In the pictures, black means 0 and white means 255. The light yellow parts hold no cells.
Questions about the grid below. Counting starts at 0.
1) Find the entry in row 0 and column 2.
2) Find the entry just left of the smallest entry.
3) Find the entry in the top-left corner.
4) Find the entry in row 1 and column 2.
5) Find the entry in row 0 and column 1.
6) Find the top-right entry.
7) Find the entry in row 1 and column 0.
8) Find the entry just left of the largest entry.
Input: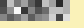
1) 120
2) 160
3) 69
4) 249
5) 192
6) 176
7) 82
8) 145
